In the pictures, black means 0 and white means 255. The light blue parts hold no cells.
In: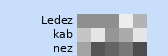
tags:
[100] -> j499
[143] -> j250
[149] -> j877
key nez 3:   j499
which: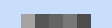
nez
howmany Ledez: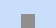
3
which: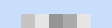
kab
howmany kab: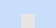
2
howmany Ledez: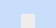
1

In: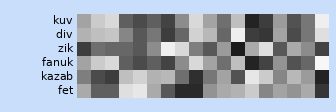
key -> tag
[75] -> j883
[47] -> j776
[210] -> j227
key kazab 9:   j776
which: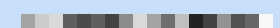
fanuk
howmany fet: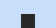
2

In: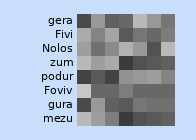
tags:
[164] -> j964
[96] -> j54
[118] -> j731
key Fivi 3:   j964
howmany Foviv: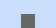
5

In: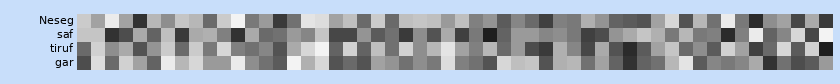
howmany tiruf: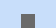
5
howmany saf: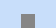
3
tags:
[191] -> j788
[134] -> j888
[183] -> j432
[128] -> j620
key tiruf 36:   j888

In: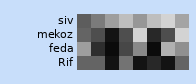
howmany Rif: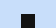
3
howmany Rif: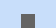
3
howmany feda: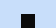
2
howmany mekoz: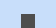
3
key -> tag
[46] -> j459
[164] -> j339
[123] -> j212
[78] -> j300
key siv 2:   j212

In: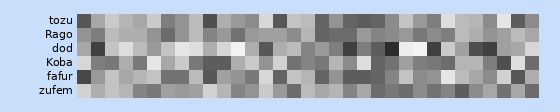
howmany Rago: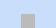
4
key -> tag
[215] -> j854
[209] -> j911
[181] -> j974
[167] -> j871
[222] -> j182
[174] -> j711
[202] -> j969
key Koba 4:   j711
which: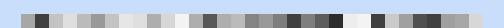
dod

